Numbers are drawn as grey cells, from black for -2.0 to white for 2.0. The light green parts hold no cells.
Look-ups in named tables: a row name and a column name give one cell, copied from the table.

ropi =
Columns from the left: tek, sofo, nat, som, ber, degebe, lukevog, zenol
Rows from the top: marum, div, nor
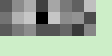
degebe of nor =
-0.4
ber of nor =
-0.7
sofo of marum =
0.2
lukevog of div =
0.3
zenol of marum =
1.0
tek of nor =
-0.6
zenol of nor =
0.1
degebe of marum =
-0.1
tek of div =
-0.2
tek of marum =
-0.6
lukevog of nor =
-1.1
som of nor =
-0.7
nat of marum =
0.7
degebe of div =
0.2
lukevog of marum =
-0.5
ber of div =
1.1
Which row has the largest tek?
div

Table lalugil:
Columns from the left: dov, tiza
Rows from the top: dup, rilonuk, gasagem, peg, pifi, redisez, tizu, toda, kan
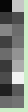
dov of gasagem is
0.1
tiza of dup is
1.1
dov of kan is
-0.3
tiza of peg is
-0.2
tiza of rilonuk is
-0.8
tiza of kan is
-0.2
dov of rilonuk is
-1.1
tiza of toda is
-0.6
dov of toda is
-1.5
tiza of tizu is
1.8
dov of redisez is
-1.1
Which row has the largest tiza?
tizu

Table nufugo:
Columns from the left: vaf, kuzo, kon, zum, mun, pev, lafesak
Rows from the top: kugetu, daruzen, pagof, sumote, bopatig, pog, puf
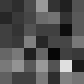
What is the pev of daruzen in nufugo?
-1.2
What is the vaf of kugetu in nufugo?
-1.1
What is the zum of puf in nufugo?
-0.1
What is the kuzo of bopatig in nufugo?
-0.1
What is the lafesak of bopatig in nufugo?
-1.1
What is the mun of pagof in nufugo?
-1.0
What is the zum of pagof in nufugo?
-1.0
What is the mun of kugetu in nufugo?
-1.2
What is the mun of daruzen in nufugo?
-0.2
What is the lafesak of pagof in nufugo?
-0.6
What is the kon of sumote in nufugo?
0.0
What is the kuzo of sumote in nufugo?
-1.1
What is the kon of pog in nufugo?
-0.6
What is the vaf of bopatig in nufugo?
-0.4
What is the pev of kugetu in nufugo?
-1.5
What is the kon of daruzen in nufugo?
-0.9
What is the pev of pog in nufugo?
1.5

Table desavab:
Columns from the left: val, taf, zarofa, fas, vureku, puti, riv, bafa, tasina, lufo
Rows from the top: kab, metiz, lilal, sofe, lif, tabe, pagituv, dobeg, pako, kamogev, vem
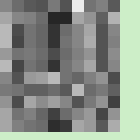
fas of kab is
-0.7
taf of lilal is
-0.8
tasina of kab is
0.0
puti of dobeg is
-0.6
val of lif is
0.4
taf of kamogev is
-0.2
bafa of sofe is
0.7
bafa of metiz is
0.3
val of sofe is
0.9
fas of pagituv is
0.5
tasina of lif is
-0.7
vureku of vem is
-1.3
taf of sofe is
-0.9

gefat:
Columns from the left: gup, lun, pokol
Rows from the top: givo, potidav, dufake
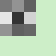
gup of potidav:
1.6
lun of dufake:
-0.5
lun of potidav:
-1.2
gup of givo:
-0.1
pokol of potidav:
1.3
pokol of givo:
-0.5
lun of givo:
0.3
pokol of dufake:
-0.4
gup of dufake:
0.3
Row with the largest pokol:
potidav

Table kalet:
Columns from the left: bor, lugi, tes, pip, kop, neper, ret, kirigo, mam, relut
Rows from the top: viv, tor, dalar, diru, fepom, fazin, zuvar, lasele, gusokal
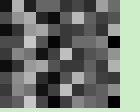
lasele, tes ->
-0.2
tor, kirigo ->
-0.5
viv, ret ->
-0.9
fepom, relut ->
0.3
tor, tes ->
0.7
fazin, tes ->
0.4
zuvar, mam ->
-1.0
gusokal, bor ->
-0.8
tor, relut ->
-0.7
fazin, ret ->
-1.1
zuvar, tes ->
0.8
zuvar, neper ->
-0.7
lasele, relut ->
0.2
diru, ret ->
-0.3
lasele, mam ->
-0.5
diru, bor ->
-0.8
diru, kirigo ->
-0.3
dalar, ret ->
-1.0
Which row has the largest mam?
viv

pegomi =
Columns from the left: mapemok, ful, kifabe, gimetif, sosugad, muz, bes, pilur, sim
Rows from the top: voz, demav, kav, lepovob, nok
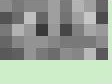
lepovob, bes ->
-0.1
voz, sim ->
-0.4
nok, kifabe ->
0.3
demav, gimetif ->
-0.4
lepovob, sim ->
0.2
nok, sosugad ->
-0.3
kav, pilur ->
0.6
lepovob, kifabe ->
0.3
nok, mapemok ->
-0.6
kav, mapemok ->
-0.1
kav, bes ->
0.0
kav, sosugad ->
0.4
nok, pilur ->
0.9
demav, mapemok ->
-0.7
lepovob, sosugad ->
0.1
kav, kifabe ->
0.4
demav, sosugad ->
0.5
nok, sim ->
-0.6
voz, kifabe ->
0.1

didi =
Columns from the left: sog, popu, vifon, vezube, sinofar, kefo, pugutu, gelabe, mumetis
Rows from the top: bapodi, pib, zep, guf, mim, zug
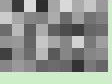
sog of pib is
1.2
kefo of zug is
-0.4
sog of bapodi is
0.5
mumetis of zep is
-0.3
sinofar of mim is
-0.6
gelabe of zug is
-0.1
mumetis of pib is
0.0
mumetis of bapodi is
0.4
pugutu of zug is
-1.2
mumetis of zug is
-0.4
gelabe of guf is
-0.1
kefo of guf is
0.1
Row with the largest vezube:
guf

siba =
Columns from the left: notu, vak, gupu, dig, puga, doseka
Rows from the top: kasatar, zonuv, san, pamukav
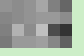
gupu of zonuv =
0.3
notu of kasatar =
0.3
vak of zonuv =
0.2
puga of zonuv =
0.4
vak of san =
0.8
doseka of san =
-1.2
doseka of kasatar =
-0.4
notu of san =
0.0
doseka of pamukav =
-0.5
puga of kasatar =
0.0
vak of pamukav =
0.4
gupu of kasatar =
0.3
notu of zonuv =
0.1
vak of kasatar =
0.2
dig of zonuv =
0.4
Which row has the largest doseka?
zonuv

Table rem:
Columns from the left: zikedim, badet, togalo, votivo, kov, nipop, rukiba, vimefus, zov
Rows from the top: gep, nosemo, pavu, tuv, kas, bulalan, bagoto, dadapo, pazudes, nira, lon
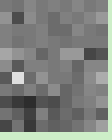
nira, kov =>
-0.6
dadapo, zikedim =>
-0.1
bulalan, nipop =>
0.0
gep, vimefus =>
-0.1
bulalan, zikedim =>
0.2
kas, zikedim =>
0.6
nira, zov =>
-0.5
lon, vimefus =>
0.1
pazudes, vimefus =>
0.0
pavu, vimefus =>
-0.1
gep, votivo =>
-0.1
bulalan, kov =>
-0.1
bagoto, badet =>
1.5
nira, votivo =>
0.0
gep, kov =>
0.0
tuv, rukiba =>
-0.1
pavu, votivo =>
0.0

